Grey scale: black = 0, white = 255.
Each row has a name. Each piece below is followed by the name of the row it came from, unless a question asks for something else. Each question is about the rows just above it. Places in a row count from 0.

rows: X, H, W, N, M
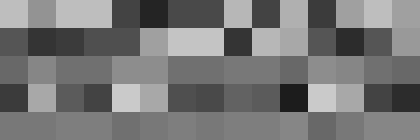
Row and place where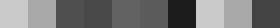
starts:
N, 4
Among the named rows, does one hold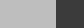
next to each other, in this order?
no
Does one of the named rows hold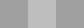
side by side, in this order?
yes
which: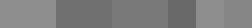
W
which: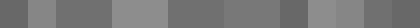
W

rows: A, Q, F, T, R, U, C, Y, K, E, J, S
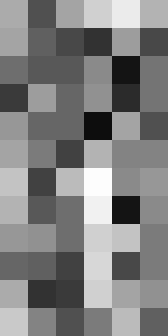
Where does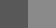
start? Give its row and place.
F, 2
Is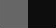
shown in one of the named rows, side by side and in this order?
yes
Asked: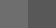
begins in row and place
F, 0
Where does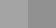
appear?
J
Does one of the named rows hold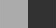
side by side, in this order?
yes
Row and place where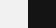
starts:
Y, 3

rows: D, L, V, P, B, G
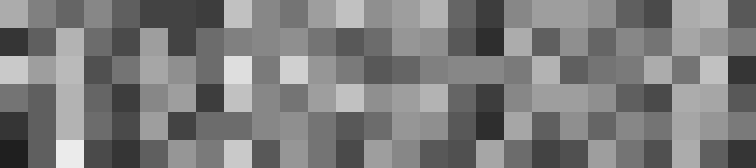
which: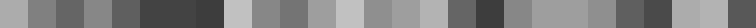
D
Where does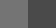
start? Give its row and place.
G, 11
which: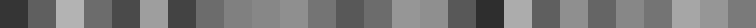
L
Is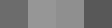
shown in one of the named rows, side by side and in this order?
yes
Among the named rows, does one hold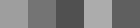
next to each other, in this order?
yes
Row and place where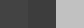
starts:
D, 6
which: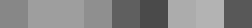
D

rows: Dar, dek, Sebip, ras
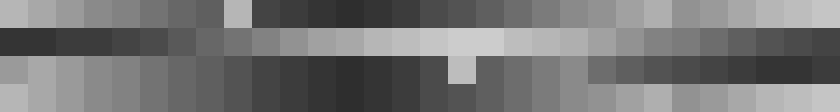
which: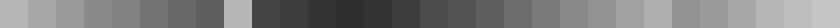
Dar
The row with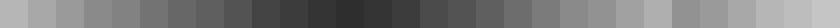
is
ras
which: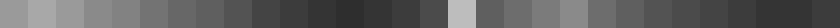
Sebip

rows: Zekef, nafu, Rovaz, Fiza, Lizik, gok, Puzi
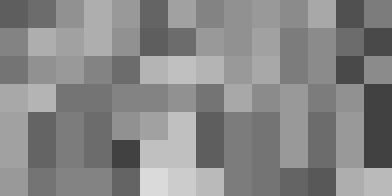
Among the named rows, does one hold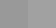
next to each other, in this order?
no
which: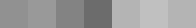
Rovaz
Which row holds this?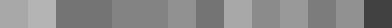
Fiza
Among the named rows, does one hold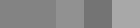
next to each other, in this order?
yes
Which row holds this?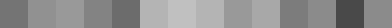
Rovaz

